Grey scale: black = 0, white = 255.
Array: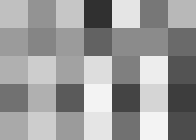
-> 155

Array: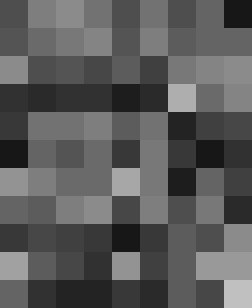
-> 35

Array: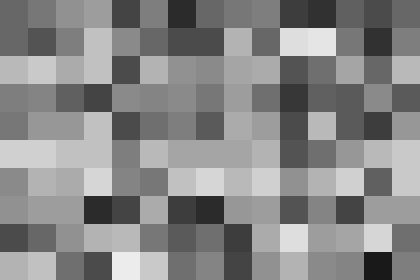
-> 111

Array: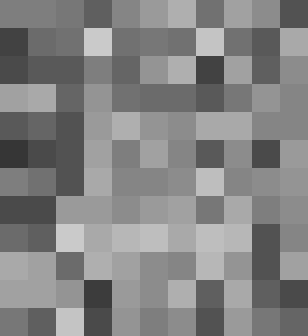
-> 196

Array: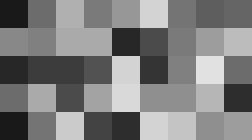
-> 203

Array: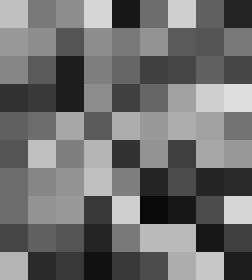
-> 57

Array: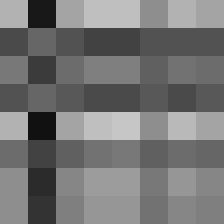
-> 127

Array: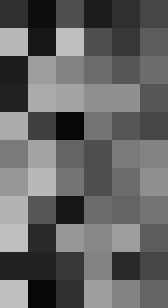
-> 47
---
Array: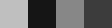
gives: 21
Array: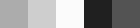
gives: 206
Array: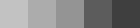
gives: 172
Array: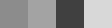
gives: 163
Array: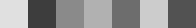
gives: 61
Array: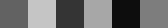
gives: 197
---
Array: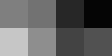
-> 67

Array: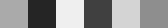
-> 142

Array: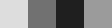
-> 155

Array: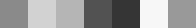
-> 138

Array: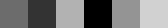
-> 108

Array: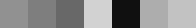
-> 126
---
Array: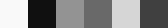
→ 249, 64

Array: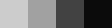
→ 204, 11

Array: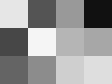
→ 230, 222

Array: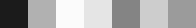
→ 27, 155

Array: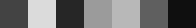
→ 67, 15

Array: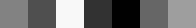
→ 130, 158

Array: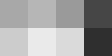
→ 168, 47

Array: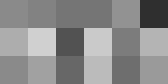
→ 138, 154

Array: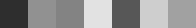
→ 46, 161

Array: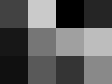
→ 66, 137
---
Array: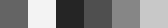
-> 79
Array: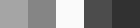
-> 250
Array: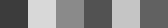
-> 82
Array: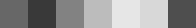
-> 230
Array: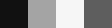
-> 164
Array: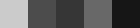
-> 54
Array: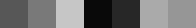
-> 39
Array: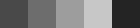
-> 157
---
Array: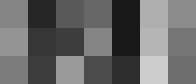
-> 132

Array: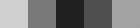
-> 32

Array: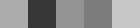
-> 147

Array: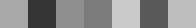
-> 123

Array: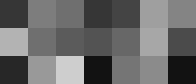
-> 83

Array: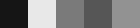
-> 122

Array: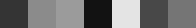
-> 18

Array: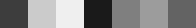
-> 26

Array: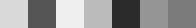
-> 187

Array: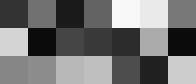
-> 57
